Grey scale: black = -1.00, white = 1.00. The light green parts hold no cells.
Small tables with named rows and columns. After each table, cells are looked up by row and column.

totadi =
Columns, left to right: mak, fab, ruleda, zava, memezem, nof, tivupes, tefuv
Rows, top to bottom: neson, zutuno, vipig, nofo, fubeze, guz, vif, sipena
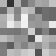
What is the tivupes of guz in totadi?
0.43
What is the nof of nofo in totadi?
0.17
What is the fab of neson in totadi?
-0.61
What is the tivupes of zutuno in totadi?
-0.14
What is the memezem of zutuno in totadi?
0.44
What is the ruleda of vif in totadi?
0.20
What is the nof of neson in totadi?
0.31
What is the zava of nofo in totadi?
0.89
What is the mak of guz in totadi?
0.49

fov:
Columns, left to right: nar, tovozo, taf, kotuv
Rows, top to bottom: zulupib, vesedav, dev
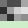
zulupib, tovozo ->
-0.42
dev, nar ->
0.03
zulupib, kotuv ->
0.30
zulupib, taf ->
-0.40
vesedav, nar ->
-0.64
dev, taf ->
0.26
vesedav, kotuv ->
0.76
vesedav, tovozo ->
0.24
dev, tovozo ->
-0.62

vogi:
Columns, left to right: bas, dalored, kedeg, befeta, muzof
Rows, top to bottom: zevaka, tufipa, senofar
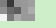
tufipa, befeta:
0.20
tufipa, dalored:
-0.17
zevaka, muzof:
0.25
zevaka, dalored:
-0.56
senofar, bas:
0.90
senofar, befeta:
0.20
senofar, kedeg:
0.35
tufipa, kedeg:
-0.27
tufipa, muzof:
0.35
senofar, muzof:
0.20
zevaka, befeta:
0.20
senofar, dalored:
-0.04
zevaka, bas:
-0.01
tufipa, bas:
0.13
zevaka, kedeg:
0.18
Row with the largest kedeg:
senofar

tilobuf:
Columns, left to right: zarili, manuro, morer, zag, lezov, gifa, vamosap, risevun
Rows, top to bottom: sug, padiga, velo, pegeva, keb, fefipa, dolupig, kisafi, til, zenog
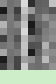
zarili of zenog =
-0.54
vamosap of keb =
-0.02
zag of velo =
0.36
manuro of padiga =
-0.09
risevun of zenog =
0.14
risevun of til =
0.01
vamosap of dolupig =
0.40
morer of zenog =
-0.46
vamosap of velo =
0.14
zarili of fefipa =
-0.51
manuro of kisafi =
-0.10
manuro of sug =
-0.12
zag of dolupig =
0.54
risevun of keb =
0.05
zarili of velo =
-0.23
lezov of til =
0.13
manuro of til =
-0.13
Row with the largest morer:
pegeva

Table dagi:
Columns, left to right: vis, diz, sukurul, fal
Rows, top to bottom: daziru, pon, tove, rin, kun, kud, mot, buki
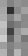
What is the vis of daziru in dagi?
0.24
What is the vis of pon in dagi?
0.30
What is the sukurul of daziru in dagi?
0.15
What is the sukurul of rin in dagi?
-0.01
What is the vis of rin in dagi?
0.51
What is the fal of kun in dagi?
0.34
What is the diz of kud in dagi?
-0.20
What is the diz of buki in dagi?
-0.03
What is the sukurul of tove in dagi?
0.29
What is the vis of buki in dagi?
0.40
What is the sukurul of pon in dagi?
0.07
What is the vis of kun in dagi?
0.44
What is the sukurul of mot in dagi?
0.14
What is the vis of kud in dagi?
0.60
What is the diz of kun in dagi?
-0.49
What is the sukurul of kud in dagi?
0.24
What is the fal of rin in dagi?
0.09
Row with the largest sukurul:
buki

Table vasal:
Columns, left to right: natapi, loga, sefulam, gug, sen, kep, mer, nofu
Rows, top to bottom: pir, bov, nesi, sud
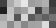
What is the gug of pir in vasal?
0.80
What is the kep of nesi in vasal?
-0.09
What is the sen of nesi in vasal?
-0.29
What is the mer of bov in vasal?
0.13
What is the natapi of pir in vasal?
-0.49
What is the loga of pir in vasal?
0.34
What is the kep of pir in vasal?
0.29
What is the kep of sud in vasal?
0.29
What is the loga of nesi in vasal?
0.56
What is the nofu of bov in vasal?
-0.42
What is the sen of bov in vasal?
0.62
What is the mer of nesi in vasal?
-0.25
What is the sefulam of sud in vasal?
0.42
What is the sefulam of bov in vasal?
0.17
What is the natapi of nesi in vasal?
0.33
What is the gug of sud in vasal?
0.07
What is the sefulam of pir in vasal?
0.58
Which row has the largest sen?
bov

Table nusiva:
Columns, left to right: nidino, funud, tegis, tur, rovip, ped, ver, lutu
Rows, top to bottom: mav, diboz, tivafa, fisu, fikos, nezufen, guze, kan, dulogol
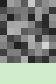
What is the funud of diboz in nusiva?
-0.17
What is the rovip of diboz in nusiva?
-0.29
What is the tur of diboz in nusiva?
-0.04
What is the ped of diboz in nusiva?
0.23
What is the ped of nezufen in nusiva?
-0.53
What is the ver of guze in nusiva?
0.65
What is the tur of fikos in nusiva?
-0.29
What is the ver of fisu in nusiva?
-0.68
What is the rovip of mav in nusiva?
0.57
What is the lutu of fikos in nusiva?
-0.71
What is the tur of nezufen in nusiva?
0.11
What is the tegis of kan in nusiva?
-0.01
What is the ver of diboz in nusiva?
0.02
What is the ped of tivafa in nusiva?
0.19
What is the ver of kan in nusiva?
-0.08
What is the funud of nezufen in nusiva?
-0.49
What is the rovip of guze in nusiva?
0.31
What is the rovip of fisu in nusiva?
0.05

